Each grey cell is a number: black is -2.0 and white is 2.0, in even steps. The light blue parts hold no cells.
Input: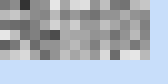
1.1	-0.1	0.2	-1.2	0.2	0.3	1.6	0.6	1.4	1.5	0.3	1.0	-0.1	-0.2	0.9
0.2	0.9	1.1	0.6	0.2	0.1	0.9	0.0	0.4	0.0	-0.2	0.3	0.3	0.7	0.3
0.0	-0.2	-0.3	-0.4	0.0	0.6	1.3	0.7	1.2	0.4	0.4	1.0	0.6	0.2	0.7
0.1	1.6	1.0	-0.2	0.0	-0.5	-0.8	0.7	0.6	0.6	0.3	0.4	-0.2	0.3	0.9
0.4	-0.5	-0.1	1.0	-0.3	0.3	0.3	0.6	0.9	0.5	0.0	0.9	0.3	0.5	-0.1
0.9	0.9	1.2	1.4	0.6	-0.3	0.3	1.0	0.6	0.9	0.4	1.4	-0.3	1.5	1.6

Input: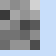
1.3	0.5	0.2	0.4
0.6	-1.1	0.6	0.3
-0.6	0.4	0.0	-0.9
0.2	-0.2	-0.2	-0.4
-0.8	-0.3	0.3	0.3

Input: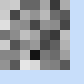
0.7	1.1	1.2	-0.4	-0.4	0.6	-1.1
-0.6	1.2	-0.9	0.7	0.3	0.9	-0.3
-0.9	1.5	0.3	0.2	-0.9	0.3	0.2
1.0	-0.2	0.2	1.0	0.6	-0.7	-1.1
0.8	1.2	-0.7	0.1	0.4	-0.9	-0.5
0.5	0.1	0.1	0.9	-1.7	-0.1	-0.3
-0.6	0.3	-0.6	1.6	1.4	0.1	0.0

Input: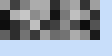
0.5	0.5	-1.0	0.0	0.7	0.7	-1.3	0.2	0.6	-1.2
-1.3	-1.7	0.8	1.1	0.2	0.6	-1.7	-0.1	1.0	0.4
-0.7	-1.8	-1.3	-0.6	1.0	-1.3	-1.0	0.2	-0.9	-1.8
-1.6	-0.5	-1.3	-0.2	-1.1	0.5	-0.3	-0.2	0.7	0.2

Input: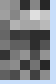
-1.4	0.4	0.2	-1.3	0.1
1.1	0.5	0.1	0.7	1.5
0.9	-0.3	0.8	0.6	0.6
-1.3	-0.4	-1.1	-1.0	-1.3
-0.7	-0.1	-0.5	-0.5	-1.3
0.3	-1.2	-0.1	0.3	-0.8
-1.4	0.0	0.2	-1.2	-0.2
0.2	-0.5	-0.8	0.3	-1.0

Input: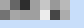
0.9	0.6	-0.4	-1.3	0.5	1.1	0.4
0.7	-0.2	0.6	0.5	0.5	1.7	-0.9

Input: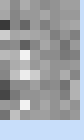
0.5	0.7	0.2	0.7	0.4	0.2	0.3	0.5
0.4	0.6	0.1	0.4	0.4	0.6	0.3	0.4
0.6	-1.1	0.1	-0.4	0.4	0.0	0.3	0.5
0.0	1.2	0.6	0.7	0.6	0.5	0.0	0.3
0.4	0.1	0.2	-0.5	0.1	0.6	0.3	-0.2
0.0	0.9	0.8	1.8	0.5	0.2	0.2	-0.1
0.4	0.2	0.7	0.9	0.4	0.6	0.3	0.3
0.1	0.1	1.0	1.7	1.2	0.5	0.3	0.7
0.8	-0.7	0.2	0.2	0.5	0.1	0.2	-0.2
0.8	-0.9	-0.1	0.3	0.3	0.4	0.3	0.0
0.3	0.4	0.3	1.8	0.3	0.6	0.3	0.6
0.4	-0.2	1.0	0.4	0.5	0.5	0.3	0.2
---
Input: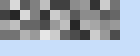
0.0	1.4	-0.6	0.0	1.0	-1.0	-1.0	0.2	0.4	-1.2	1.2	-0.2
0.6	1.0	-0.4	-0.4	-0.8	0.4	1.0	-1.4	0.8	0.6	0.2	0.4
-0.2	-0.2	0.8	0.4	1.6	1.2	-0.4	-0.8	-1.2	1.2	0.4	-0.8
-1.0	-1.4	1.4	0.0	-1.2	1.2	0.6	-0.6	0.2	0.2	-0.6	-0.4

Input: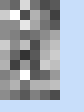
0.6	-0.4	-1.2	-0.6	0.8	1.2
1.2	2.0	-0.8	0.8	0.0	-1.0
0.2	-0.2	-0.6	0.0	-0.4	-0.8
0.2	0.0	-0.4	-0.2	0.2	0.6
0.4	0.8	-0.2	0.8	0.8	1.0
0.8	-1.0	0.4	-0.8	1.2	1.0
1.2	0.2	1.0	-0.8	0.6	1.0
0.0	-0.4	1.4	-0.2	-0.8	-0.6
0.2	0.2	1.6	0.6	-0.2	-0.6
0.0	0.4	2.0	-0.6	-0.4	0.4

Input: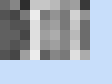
-0.3	0.1	-1.3	1.1	1.1	0.9	0.3	0.5	-1.1
-0.5	-0.5	-0.9	1.5	0.5	0.7	0.1	0.9	-0.3
-0.5	-0.7	-0.7	1.5	0.3	0.5	-0.1	1.1	-0.3
-0.5	-0.7	-0.5	1.5	0.3	0.5	0.1	1.1	-0.3
-0.7	-0.9	-0.1	1.7	-0.1	0.3	-0.1	1.3	0.3
-0.7	-0.9	0.5	1.7	-0.5	0.1	-0.1	1.5	0.7

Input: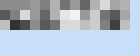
1.0	-1.2	-0.8	0.2	-0.6	-0.2	1.4	1.4	1.0	1.2	0.0	-1.0	1.0
0.2	0.2	0.2	0.4	0.0	0.8	-0.2	0.4	-0.4	0.8	1.4	0.6	0.8
-0.6	0.0	1.4	0.4	-0.4	0.8	1.6	1.8	0.4	1.2	-0.2	-0.6	0.6

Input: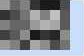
0.4	0.0	-1.0	0.6	0.2	-0.8	-0.2
0.0	-0.4	-0.4	0.4	0.8	0.6	-0.6
-1.2	-0.8	-0.2	0.8	0.0	1.0	-0.6
0.4	-0.4	0.0	-1.2	-1.6	-1.6	-0.8
-1.0	-0.6	0.2	-1.6	-1.2	-1.4	0.2

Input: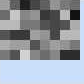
0.5	-0.5	-1.5	-0.9	-0.5	0.3	-0.1	-0.3
-0.7	-1.1	-1.1	0.5	0.3	-0.9	0.9	0.9
0.9	0.9	-0.1	-0.1	-0.7	-0.9	-0.7	0.7
-0.3	1.1	0.1	0.3	-1.1	-0.9	0.9	-1.7
0.7	0.5	0.5	-0.7	0.1	0.5	0.3	-0.1
-0.1	-0.7	1.3	0.1	-0.3	0.1	-1.3	-1.3

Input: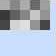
-1.1	-0.5	0.1	1.1	0.3
0.7	0.1	0.7	-0.3	0.5
-0.9	1.3	1.5	0.3	-0.9

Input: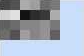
1.3	1.5	-1.7	-1.3	-1.1	0.7
-0.5	-0.3	0.1	0.1	0.3	-0.1
-0.3	-0.7	0.5	0.1	0.3	-0.5
-0.9	-0.7	0.7	0.5	-0.3	-0.1

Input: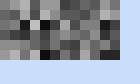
-0.2	0.0	-1.6	1.0	-1.8	-1.0	0.6	-0.8	0.0	0.0	-1.6	-1.0
-0.6	-1.0	-1.2	-0.4	-1.0	-0.2	0.2	-0.2	-0.4	0.2	-1.2	-0.6
0.4	0.8	-0.2	0.8	-1.8	-1.2	-0.2	-0.8	0.6	-0.4	-1.4	-1.4
0.2	0.2	0.0	-0.4	-0.8	-0.2	-0.8	-1.0	0.2	-0.4	0.0	-0.8
-0.4	-0.6	0.6	-0.8	0.8	0.2	-0.6	-0.6	-0.8	-0.2	0.8	0.4
0.0	0.4	0.8	-0.6	0.4	0.4	-1.0	-0.8	-0.4	-0.6	0.4	-0.2
